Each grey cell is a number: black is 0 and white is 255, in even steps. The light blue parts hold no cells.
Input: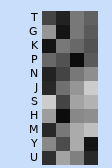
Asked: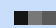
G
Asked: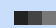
N

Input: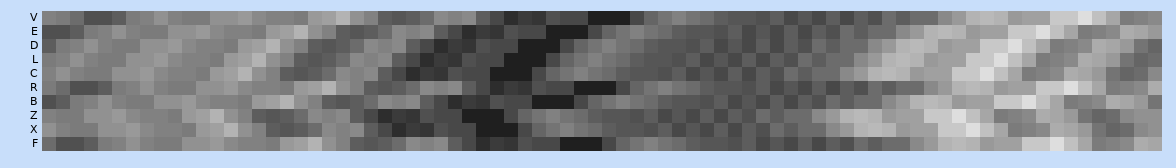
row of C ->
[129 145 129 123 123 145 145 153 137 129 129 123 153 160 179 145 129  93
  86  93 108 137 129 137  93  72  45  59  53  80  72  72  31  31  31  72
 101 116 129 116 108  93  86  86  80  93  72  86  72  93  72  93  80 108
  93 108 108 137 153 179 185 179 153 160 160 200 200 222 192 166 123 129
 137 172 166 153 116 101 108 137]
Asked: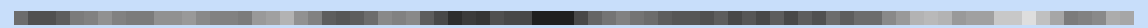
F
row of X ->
[145 129 123 123 145 145 153 137 129 129 123 153 160 179 145 129  93  86
  93 108 137 129 137  93  72  45  59  53  80  72  72  31  31  31  72 101
 116 129 116 108  93  86  86  80  93  72  86  72  93  72  93  80 108  93
 108 108 137 153 179 185 179 153 160 160 200 200 222 192 166 123 129 137
 172 166 153 116 101 108 137 145]
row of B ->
[ 80  93 123 129 145 129 123 123 145 145 153 137 129 129 123 153 160 179
 145 129  93  86  93 108 137 129 137  93  72  45  59  53  80  72  72  31
  31  31  72 101 116 129 116 108  93  86  86  80  93  72  86  72  93  72
  93  80 108  93 108 108 137 153 179 185 179 153 160 160 200 200 222 192
 166 123 129 137 172 166 153 116]

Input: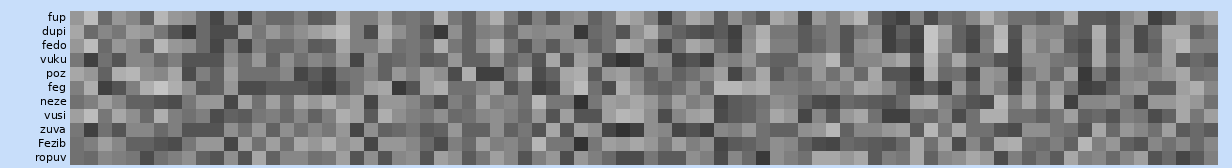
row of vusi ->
[159 188 119 167 143 106 174 127 113 127  76  98  91 119 127 106 135  98
 127 174 159  91 174 143 127 119 143 106 113 135 143 127 106 151  84 159
  84  84 159 182 174 143  76 135 159 167  76  91  98 119 167 151  70 135
  91 151 167 113  64  64 113 106 135  76 113 174 174 113 113  98 119 159
  98 106  84 127 119  76  98 167 119 159]
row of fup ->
[151 188 106 151 135  98 182 151 143 106  70 127  70 127 106 106 127  91
  98 167 127 127 159 113 119 106 174 119  98 143 174 119  84 127  91 135
 143  98 119 174 159 127  70 119 167 151  91 143 113  91 167 151  76 151
 127 159 182 106  76  64 127  76 113 106 135 174 143 113 113  98 119 167
  91  91  84 135 151  64  84 143 135 159]
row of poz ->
[167 151  98 174 182 143 135 167  76 127  98 159 113 113 113 135  70  91
  70 113 119 135  98 151 127 159 143  76 174  64  64 119 167  76  98 167
 174  91 151 159 127  98 127  98 113 135 159  70 119 167  91 119 106 151
 113 151 106 167  84  84  57 174 106 113  70 151 143  64 119 143 106 159
  57 119  76 135 127 135 151 167 113 119]
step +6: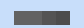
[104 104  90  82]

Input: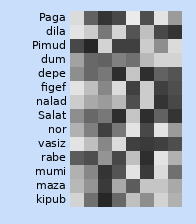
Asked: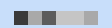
maza
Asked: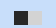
Pimud
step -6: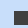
[58]

